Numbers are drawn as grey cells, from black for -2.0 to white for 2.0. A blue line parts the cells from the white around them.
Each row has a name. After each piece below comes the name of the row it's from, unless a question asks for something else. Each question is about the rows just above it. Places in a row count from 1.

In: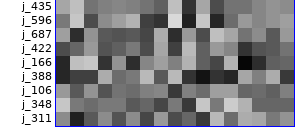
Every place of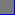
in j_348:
2 4 5 9 12
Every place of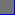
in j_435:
3 7 13 14
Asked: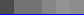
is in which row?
j_435
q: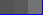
j_422
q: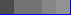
j_435
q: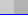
j_348
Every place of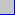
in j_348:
1 11

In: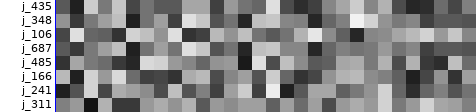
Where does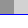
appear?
j_241
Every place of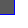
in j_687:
1 28 29
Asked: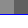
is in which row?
j_106
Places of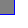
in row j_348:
18 21
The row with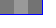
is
j_687
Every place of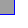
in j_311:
14 15 17 19 29
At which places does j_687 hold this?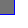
7 9 13 22 25

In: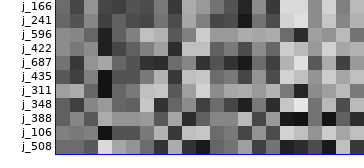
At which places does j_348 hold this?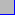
20 22
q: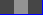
j_166
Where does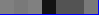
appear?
j_106

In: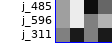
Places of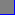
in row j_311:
1 3
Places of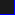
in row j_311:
2 4
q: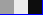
j_485

